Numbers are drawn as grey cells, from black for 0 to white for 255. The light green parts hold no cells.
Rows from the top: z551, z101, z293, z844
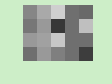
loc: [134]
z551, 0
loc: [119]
z101, 0
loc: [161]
z293, 1
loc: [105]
z551, 4
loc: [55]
z101, 2
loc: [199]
z293, 2

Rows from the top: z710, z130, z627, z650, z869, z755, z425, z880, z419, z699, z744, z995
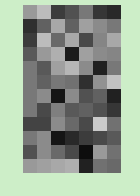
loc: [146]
z755, 5
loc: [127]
z880, 2

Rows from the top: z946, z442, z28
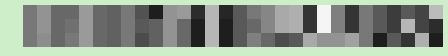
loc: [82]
z946, 8
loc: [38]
z946, 14
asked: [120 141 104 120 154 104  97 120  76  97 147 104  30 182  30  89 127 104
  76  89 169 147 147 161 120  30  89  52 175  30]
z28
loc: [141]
z28, 1
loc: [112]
z442, 3

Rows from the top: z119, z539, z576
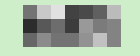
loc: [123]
z539, 5
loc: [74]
z119, 4
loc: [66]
z119, 3
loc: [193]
z576, 5
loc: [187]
z119, 6

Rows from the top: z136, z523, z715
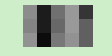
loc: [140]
z136, 0
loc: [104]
z523, 2
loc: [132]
z523, 0
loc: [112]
z136, 2
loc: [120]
z715, 2
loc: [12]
z715, 1

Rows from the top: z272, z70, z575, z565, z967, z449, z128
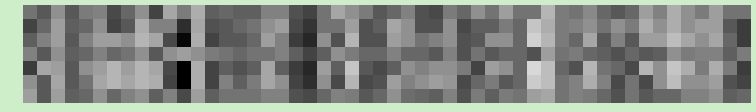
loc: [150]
z449, 30
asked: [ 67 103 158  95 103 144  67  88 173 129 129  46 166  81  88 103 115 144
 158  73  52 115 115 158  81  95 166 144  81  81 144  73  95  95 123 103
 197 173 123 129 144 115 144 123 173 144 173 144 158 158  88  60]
z70
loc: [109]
z128, 27
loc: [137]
z272, 40

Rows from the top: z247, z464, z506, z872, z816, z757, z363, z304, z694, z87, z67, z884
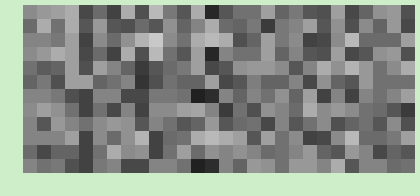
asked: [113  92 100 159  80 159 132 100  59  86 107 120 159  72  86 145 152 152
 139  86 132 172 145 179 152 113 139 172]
z816
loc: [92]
z816, 1
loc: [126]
z757, 16
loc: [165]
z304, 12

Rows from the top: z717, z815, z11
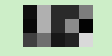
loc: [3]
z815, 4
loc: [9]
z815, 0
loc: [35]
z11, 3

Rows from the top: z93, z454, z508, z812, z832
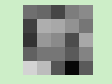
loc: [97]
z812, 0
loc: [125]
z93, 3
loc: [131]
z812, 4
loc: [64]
z454, 0
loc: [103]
z93, 1
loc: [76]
z508, 3

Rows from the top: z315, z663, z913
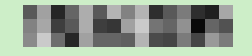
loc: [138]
z913, 0
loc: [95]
z913, 7
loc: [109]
z913, 2
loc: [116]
z663, 9
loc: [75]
z913, 9
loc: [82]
z663, 14
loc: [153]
z913, 13

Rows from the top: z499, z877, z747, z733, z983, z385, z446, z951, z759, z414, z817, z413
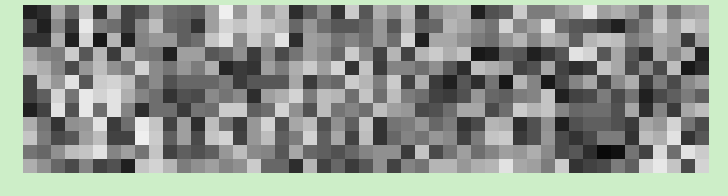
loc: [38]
z983, 14
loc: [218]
z817, 45

